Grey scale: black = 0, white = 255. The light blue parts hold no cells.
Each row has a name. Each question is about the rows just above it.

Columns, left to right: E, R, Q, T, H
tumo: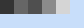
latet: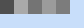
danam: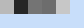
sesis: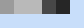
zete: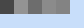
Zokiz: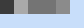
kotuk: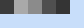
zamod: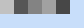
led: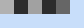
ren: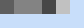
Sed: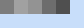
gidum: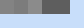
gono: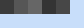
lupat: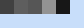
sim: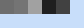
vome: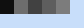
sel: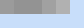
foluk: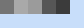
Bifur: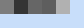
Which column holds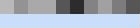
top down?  R
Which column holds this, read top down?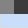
E
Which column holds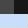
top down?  H

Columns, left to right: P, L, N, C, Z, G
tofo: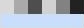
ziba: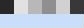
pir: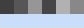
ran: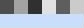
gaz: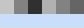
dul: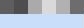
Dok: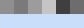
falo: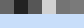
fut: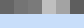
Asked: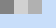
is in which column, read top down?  Z
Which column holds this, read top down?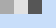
L
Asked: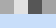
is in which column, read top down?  L
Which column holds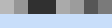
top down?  N
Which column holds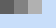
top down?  Z
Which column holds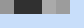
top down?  N

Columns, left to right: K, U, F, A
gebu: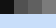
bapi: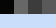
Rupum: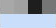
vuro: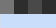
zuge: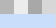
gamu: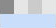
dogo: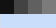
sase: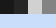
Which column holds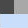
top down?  F
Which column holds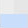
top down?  U
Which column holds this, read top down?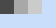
F
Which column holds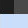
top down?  F
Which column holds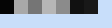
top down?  K
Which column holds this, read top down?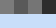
A

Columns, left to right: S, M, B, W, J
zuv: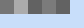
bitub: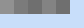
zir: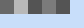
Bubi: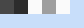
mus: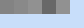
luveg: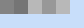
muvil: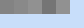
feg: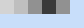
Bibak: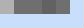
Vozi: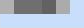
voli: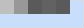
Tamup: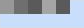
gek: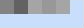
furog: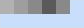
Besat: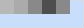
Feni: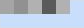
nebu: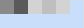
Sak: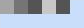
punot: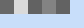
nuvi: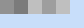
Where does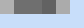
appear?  Vozi
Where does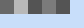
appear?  zir
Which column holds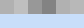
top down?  S

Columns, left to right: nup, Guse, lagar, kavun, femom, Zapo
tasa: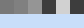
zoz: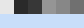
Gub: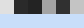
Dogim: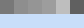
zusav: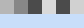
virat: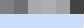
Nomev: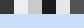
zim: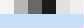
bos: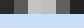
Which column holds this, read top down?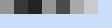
lagar
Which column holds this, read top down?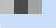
femom
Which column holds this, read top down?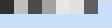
femom
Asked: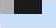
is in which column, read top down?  kavun
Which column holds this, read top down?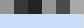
lagar

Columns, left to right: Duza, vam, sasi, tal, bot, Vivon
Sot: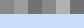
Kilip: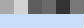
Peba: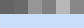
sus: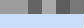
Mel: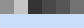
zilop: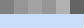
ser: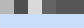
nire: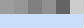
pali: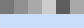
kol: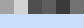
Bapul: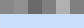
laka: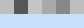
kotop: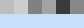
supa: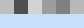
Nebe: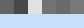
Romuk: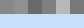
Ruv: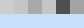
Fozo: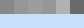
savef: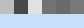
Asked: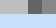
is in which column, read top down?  Duza
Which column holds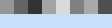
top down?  sasi
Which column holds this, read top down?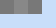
Vivon
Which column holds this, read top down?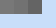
Vivon

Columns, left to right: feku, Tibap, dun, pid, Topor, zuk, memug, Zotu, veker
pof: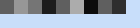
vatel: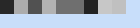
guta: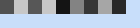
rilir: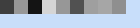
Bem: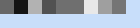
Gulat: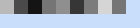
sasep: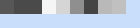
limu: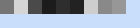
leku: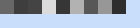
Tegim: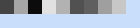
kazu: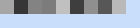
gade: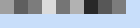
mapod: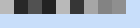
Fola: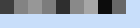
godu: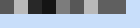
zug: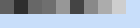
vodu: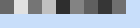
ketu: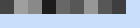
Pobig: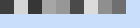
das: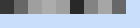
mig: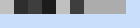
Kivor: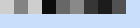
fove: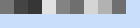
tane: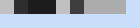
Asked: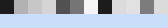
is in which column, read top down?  pid
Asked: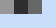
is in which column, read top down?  Topor
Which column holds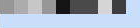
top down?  Tibap
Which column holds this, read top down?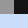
Tibap

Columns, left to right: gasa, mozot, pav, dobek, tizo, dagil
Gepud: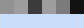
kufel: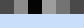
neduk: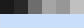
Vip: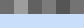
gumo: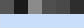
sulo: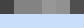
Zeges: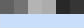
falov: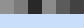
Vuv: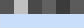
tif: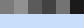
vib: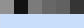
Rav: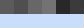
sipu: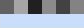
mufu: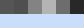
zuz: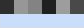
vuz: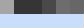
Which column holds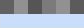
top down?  gasa
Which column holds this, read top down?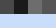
gasa
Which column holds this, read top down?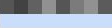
gasa
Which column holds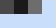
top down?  gasa
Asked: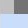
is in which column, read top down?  dagil

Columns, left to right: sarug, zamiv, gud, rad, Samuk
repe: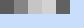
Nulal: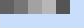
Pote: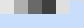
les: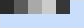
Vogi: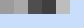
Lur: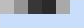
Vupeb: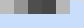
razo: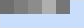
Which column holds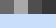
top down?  gud
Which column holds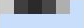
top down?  rad
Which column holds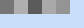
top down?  zamiv
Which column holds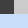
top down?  rad
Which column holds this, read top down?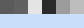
sarug

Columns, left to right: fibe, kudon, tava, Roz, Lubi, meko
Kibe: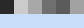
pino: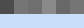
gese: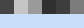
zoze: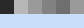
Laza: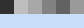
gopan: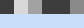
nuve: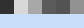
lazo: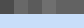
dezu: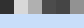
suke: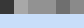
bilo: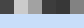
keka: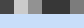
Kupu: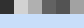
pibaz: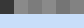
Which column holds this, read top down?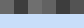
Lubi
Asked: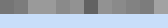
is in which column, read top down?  meko

